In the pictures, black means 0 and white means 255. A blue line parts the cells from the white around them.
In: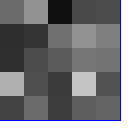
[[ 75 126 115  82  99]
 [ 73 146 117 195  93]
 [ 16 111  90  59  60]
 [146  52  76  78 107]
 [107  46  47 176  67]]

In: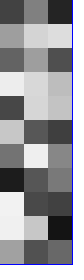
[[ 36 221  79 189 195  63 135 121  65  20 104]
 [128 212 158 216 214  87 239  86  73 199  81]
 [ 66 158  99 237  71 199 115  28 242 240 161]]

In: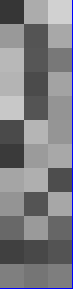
[[209 168 120 163 148 149 168  77 167 102  83 126]
 [172  84  86  75  84 181 155 175  84 154  72 117]
 [ 54 153 184 180 200  74  58 165 148 104  64 127]]

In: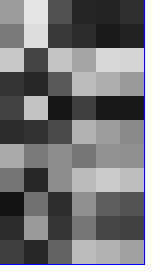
[[ 46  33 212 154  24 138 145 189  83  65 160]
 [ 35  26 216 173  24 157 146 203  94  69 179]
 [ 37  43 165 188  63 178 118 186 145 118 188]
 [ 81  56 197  89  23  75 141 141  45  53  99]
 [228 221  68  39 195  50 121  39 113 154  39]
 [155 121 199  51  66  43 171 116  19  43  63]]

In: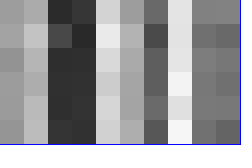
[[130 105 119 112 120 100]
 [129 112 125 120 121 113]
 [228 227 229 243 224 246]
 [105  74  94  94 106  87]
 [157 179 170 165 164 174]
 [211 234 217 204 214 209]
 [ 54  41  47  49  51  49]
 [ 43  72  46  48  47  52]
 [171 195 181 173 186 188]
 [157 163 147 156 155 149]]

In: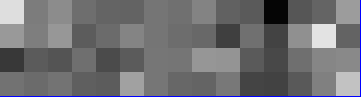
[[156  99 137 194]
 [100 227 134 128]
 [ 86 144 111  89]
 [  5  67  72  66]
 [ 90 112  90  68]
 [ 97  63 148 120]
 [131 104 150 100]
 [112 109 117 103]
 [117 117 118 118]
 [ 99 132  91 161]
 [100 107  75  92]
 [110  92 111  95]
 [140 151  84 115]
 [124 126  91 107]
 [222 153  56 114]]

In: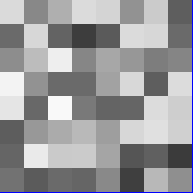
[[ 94 106 133 220 206 208  59 143]
 [203 215 125  94 220 224  96 184]
 [146 219 151 216 101 215  85  63]
 [212  90 167 162 100 158 165 137]
 [219  61 134 106 121 185 203 101]
 [175  99 238 106 249 171 202 106]
 [136 215 188 146 104 152 234  91]
 [218 106 141 243 229  93 101 114]]
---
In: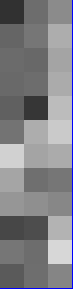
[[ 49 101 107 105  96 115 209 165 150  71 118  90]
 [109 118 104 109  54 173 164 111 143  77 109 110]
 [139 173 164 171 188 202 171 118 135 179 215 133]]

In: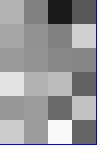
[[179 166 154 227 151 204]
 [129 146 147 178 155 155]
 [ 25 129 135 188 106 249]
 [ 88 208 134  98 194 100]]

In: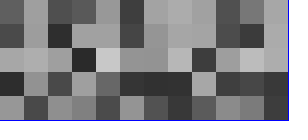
[[ 95  74 167  45 151]
 [159 157 174 146  73]
 [ 79  46 159  73 143]
 [ 89 161  42 159 128]
 [152 161 200 103  75]
 [ 62  69 148  53 148]
 [163 149 147  49  82]
 [172 166 183  50  56]
 [161 164  61 167  91]
 [ 80  76 158  63 139]
 [119  59 188  71 123]
 [167 171 173  57  61]]

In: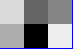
[[218 173]
 [101   1]
 [132 238]]

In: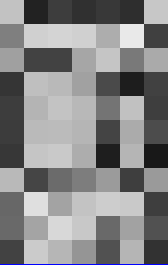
[[194 127 160  53  61  60  55 185 103 105  66]
 [ 34 208  66 191 180 186 197  69 223 164 203]
 [ 61 212  66 185 195 187 201 107 163 216 182]
 [ 48 208 166 161 184 181 173 125 195 200 149]
 [ 56 173 197  74 116  68  30 155 205 105  81]
 [ 46 233 121  29 193 171 181  62 201 162 181]
 [199  64 170  65  62  76  24 154  62  81  50]]

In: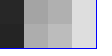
[[ 39  36]
 [164 173]
 [176 188]
 [222 222]]

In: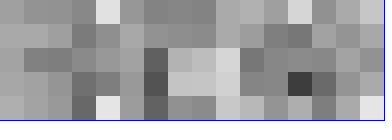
[[160 169 163 167 175]
 [147 169 129 162 163]
 [146 159 126 149 153]
 [136 123 138 112 104]
 [225 143 152 126 229]
 [151 168 162 153 156]
 [131 146  96  83  98]
 [134 142 179 196 145]
 [131 139 189 197 139]
 [170 170 214 209 200]
 [177 157 119 133 184]
 [159 127 135 135 148]
 [214 119 139  61 174]
 [145 162 136 106 126]
 [170 148 163 148 170]
 [198 168 146 170 229]]

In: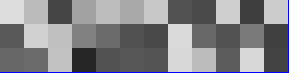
[[221  89 103]
 [187 209 107]
 [ 69 192 194]
 [162 129  38]
 [189 107  82]
 [169  81  87]
 [200  73  84]
 [ 82 218 216]
 [ 74 104 188]
 [207  82  92]
 [ 62 122 216]
 [204  64  67]]
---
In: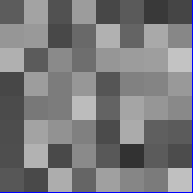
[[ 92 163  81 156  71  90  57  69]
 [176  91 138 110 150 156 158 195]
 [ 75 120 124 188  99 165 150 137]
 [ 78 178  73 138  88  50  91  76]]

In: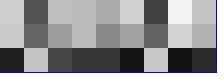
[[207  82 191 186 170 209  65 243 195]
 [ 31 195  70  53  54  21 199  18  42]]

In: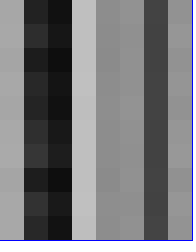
[[167  34  17 191 141 146  67 146]
 [165  28  14 191 139 145  66 146]
 [166  36  17 190 142 147  67 146]
 [170  54  29 191 141 144  66 152]
 [168  50  25 192 142 143  66 150]]

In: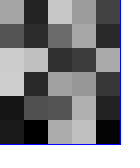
[[165  35 199 156  66]
 [204 192  48  60 170]
 [ 21  80  84 176  34]]

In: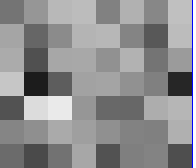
[[116 150 184 188 129 177 135 192]
 [171  80 167 168 145 178 116 155]
 [ 82 220 234 150 104 103 173 182]
 [107  74 114 167  82 127 131  78]]

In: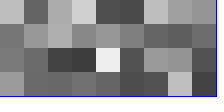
[[189  99 172 208  79  74 189 159 149]
 [122 107  67  61 237  81 154 148  81]]

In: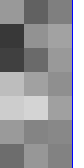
[[153  97 127]
 [ 64 106 153]
 [205 212 160]
 [109 151 130]]
